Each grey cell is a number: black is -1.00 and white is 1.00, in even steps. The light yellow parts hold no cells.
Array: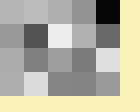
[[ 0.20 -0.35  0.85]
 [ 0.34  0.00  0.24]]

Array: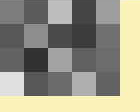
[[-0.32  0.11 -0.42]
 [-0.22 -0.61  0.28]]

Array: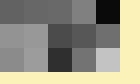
[[ 0.15  0.19 -0.41]
 [ 0.09  0.22 -0.63]]

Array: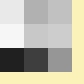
[[ 0.93  0.57  0.61]
 [-0.75 -0.51  0.18]]

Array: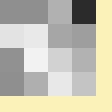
[[0.78 0.83 0.30]
 [0.14 0.90 0.65]]

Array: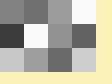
[[-0.53  0.95  0.14]
 [ 0.56  0.24 -0.17]]

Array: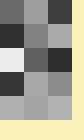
[[-0.62  0.02  0.33]
 [ 0.84 -0.24 -0.64]]
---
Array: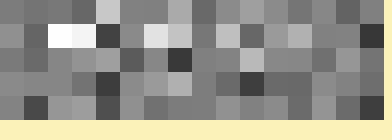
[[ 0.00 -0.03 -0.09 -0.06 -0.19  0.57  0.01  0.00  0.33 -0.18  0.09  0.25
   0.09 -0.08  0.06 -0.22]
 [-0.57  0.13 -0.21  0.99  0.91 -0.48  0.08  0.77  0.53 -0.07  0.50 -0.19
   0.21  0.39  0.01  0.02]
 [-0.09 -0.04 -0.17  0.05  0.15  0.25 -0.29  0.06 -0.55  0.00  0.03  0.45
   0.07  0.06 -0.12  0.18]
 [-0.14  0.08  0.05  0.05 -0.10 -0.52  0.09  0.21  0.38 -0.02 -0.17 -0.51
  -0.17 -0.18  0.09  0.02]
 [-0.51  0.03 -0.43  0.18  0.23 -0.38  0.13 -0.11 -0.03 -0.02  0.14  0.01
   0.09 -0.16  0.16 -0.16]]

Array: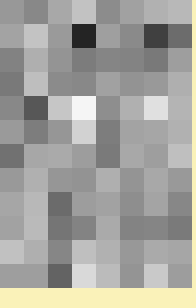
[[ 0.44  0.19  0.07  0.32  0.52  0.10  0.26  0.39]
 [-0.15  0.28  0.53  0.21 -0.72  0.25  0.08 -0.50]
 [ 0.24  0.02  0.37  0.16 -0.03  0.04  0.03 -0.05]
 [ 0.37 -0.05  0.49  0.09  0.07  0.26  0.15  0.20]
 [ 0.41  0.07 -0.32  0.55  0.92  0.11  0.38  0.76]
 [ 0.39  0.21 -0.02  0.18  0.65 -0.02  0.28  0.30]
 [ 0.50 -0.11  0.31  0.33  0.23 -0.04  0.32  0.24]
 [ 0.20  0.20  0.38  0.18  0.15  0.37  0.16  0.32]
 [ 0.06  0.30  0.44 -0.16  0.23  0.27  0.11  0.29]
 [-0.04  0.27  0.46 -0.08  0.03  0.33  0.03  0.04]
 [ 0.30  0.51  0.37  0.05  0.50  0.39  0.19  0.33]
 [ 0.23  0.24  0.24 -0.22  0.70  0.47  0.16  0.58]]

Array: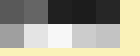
[[-0.70 -0.30 -0.21 -0.75 -0.78]
 [ 0.53  0.25  0.79  0.94  0.60]]

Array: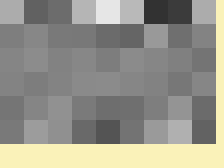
[[ 0.35  0.35 -0.24 -0.15  0.42  0.80  0.45 -0.61 -0.54]
 [ 0.03 -0.01  0.06 -0.05 -0.06 -0.16 -0.21  0.20 -0.13]
 [-0.09  0.04  0.10  0.02  0.06 -0.02  0.09  0.05  0.00]
 [ 0.05  0.03 -0.02  0.03  0.08  0.09  0.05  0.02 -0.07]
 [-0.16 -0.08  0.04  0.14 -0.04 -0.14 -0.13 -0.01  0.16]
 [-0.23 -0.05  0.22  0.13 -0.18 -0.34 -0.10  0.21  0.38]]

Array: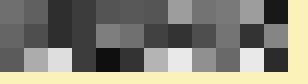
[[-0.81 -0.13 -0.25 -0.64 -0.53 -0.34 -0.31 -0.33  0.23 -0.10 -0.05  0.23]
 [ 0.04 -0.21 -0.39 -0.64 -0.53 -0.01 -0.12 -0.49 -0.60 -0.39 -0.09 -0.60]
 [-0.66 -0.29  0.35  0.74 -0.53 -0.88 -0.60  0.41  0.83  0.13 -0.18  0.83]]

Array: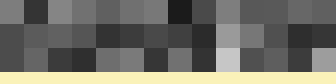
[[-0.25 -0.02 -0.59  0.04 -0.11 -0.25 -0.12 -0.06 -0.79 -0.42 -0.01 -0.31
  -0.30 -0.19]
 [-0.58 -0.40 -0.29 -0.24 -0.33 -0.60 -0.53 -0.43 -0.50 -0.66  0.21 -0.07
  -0.37 -0.64]
 [ 0.23 -0.40 -0.21 -0.54 -0.63 -0.14 -0.04 -0.58 -0.11 -0.60  0.55 -0.37
  -0.26 -0.53]]

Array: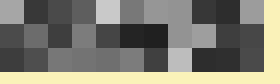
[[ 0.22  0.30 -0.56 -0.42 -0.26  0.58 -0.06  0.18  0.15 -0.57 -0.65]
 [-0.44 -0.41 -0.15 -0.51 -0.03 -0.46 -0.72 -0.75  0.15  0.24 -0.51]
 [-0.42 -0.52 -0.39 -0.07 -0.10 -0.13 -0.03 -0.50  0.48 -0.65 -0.63]]

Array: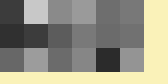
[[-0.06 -0.53  0.57  0.08  0.21 -0.14]
 [-0.11 -0.62 -0.53 -0.28 -0.05 -0.16]
 [ 0.16 -0.19  0.22 -0.16  0.05 -0.66]]
